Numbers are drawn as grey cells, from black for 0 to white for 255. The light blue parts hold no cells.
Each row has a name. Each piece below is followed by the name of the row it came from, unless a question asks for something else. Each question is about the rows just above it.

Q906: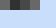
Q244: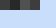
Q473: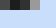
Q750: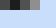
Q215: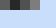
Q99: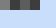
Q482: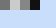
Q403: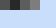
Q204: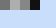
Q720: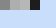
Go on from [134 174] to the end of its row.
[183  29]
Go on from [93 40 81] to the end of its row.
[125]
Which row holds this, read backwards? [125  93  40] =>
Q403
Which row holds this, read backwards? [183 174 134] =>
Q720
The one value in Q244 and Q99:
[61]

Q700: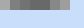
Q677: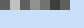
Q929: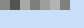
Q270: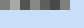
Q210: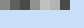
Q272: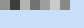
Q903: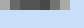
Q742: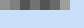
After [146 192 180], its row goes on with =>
[73]
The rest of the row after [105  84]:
[ 84  73 115 169]
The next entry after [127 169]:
[84]
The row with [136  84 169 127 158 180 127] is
Q929
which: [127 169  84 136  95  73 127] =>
Q270

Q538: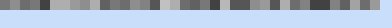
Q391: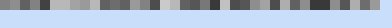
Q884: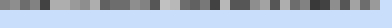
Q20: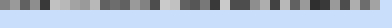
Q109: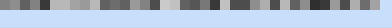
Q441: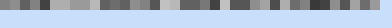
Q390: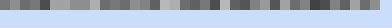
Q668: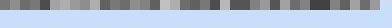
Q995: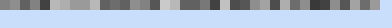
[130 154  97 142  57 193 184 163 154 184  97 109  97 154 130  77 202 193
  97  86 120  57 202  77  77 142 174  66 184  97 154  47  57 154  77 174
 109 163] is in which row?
Q20
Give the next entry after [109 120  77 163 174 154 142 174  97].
[120]

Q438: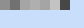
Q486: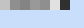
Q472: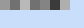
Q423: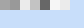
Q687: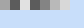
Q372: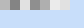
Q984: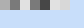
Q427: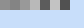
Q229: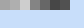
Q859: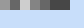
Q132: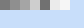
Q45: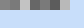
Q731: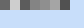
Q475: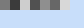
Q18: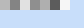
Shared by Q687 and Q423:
[165]
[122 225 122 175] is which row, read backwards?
Q984
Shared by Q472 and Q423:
[153]
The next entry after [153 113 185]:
[113]
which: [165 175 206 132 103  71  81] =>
Q229

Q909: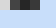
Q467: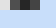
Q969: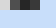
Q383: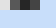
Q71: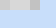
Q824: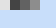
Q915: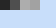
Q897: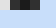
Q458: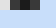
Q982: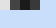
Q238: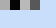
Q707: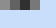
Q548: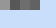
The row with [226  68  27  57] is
Q982
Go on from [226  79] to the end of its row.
[38 68]
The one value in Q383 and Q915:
[38]

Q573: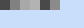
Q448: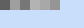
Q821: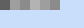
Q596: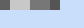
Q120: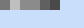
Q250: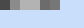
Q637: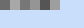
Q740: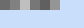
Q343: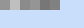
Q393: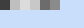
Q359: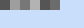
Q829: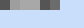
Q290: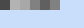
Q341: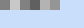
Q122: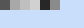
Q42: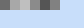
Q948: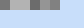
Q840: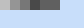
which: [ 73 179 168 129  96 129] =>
Q290
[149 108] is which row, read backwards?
Q948
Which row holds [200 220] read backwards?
Q393
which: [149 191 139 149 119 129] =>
Q343

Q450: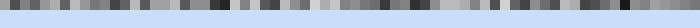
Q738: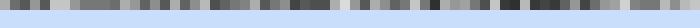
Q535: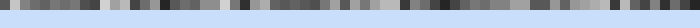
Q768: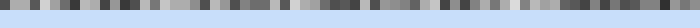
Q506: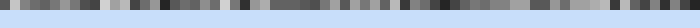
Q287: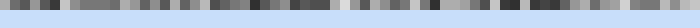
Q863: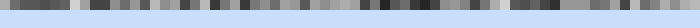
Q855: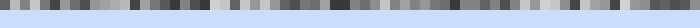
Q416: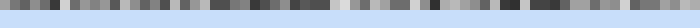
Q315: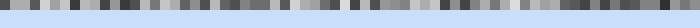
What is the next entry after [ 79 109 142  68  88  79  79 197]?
[219]
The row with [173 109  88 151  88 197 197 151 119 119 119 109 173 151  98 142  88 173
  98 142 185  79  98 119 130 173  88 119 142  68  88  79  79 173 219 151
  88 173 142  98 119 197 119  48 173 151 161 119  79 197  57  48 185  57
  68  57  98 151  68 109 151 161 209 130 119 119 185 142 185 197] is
Q738
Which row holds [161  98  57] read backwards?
Q416
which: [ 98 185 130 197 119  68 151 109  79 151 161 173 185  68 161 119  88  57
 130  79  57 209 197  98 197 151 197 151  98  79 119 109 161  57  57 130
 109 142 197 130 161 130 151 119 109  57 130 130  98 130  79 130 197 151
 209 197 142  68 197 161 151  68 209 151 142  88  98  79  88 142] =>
Q855
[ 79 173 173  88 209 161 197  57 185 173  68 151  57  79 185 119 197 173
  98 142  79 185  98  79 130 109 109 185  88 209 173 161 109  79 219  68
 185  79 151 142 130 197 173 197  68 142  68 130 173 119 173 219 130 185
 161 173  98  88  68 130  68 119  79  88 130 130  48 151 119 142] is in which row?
Q315
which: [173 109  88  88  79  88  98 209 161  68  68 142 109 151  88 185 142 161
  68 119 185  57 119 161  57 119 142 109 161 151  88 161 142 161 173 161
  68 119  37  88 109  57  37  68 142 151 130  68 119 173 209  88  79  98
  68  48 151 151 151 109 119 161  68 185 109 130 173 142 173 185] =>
Q863

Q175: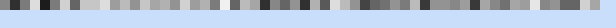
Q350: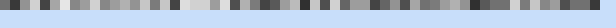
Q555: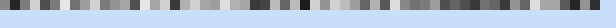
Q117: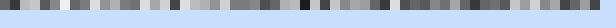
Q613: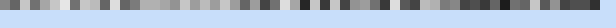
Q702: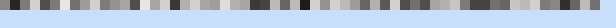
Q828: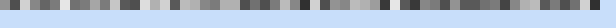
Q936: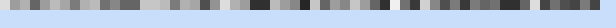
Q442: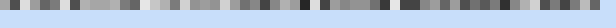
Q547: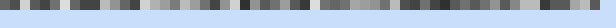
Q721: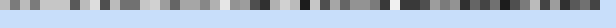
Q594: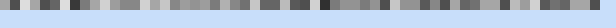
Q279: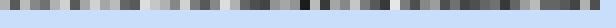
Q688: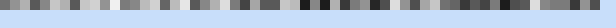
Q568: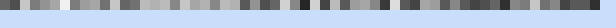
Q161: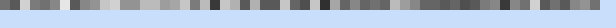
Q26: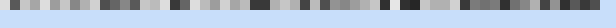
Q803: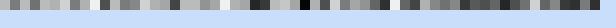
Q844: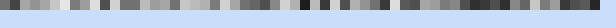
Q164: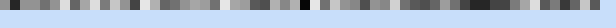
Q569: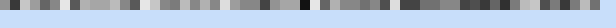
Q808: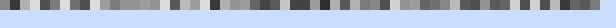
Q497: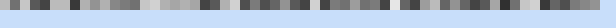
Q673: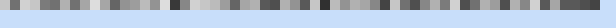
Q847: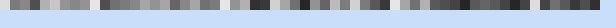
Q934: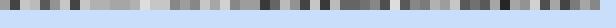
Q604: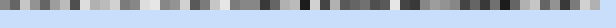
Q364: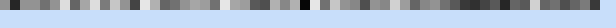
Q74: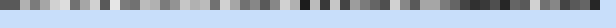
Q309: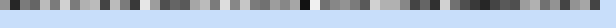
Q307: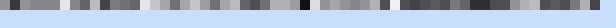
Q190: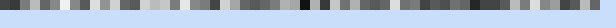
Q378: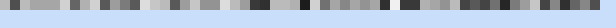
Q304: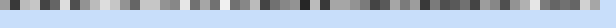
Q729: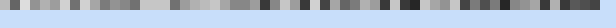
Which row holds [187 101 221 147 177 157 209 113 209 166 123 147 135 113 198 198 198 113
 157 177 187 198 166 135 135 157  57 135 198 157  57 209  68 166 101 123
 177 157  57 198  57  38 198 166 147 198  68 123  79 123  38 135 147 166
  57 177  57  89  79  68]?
Q729
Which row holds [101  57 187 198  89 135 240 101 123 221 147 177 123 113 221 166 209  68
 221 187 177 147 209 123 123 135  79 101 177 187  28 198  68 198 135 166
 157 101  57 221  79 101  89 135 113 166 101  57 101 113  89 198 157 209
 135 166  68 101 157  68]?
Q117
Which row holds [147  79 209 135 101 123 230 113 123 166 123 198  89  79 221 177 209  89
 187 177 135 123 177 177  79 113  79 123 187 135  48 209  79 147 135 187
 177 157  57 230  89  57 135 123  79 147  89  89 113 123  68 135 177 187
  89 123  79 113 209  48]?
Q828
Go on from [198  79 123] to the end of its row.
[ 57 123 187 113]

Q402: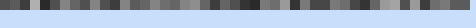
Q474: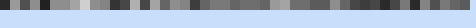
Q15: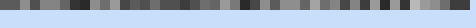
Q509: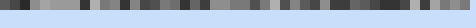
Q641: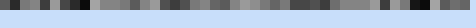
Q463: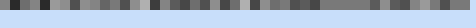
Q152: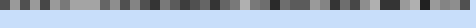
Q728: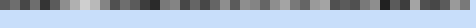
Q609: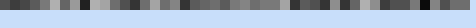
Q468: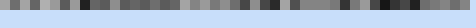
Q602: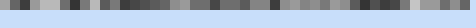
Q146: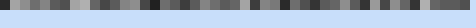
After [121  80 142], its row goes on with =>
[176  61 132  91  71 110  80 142  71 110 176  71 142 110 121  80  91  71
 121 121 121 121 121  91 142  91  80 132 154 121  80 121 121]
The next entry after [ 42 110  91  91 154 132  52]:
[110]
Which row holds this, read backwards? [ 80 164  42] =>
Q468

